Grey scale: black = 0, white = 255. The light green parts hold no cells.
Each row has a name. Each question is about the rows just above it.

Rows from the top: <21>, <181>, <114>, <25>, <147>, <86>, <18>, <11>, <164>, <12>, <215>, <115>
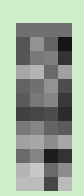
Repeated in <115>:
[187]
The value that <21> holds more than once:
[112]
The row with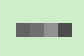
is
<147>
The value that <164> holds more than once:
[167]
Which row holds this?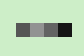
<181>
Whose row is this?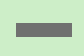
<21>

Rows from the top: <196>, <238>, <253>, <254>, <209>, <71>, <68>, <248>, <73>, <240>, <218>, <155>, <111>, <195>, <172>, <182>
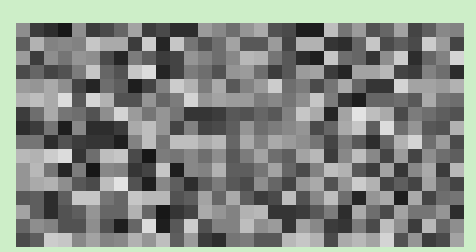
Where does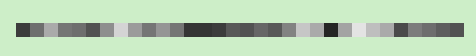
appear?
<68>
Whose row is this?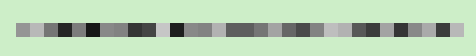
<218>

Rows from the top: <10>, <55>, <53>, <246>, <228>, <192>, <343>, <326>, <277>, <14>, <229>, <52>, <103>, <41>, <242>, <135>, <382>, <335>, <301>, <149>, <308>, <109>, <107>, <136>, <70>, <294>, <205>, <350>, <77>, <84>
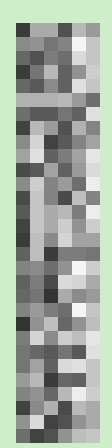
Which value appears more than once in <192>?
[177]
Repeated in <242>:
[205]

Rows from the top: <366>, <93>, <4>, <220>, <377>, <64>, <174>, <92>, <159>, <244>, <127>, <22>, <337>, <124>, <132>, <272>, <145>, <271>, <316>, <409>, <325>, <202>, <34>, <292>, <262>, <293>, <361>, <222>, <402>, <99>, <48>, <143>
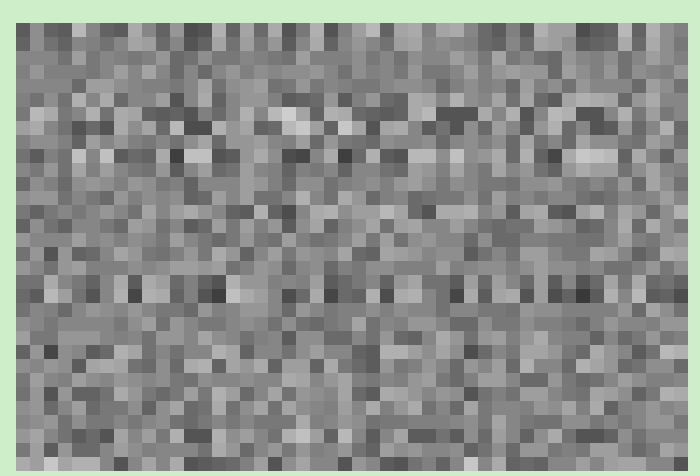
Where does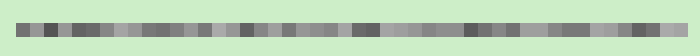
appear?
<145>
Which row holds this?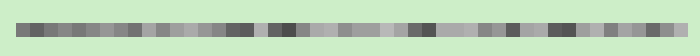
<124>

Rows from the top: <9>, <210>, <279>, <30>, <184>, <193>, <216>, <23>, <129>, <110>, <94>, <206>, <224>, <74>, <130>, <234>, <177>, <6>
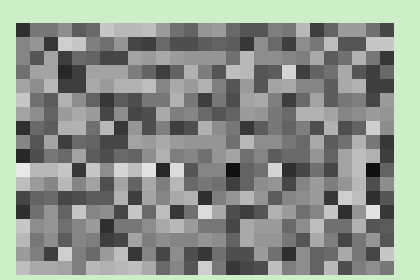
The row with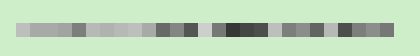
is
<6>
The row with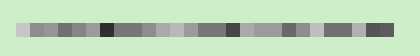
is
<130>
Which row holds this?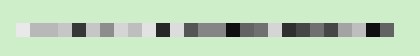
<94>
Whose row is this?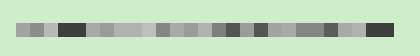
<184>

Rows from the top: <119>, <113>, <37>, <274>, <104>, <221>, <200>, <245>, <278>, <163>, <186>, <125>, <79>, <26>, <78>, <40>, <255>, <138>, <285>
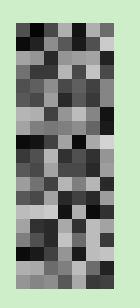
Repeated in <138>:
[108]
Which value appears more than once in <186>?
[73]
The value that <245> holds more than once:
[127]

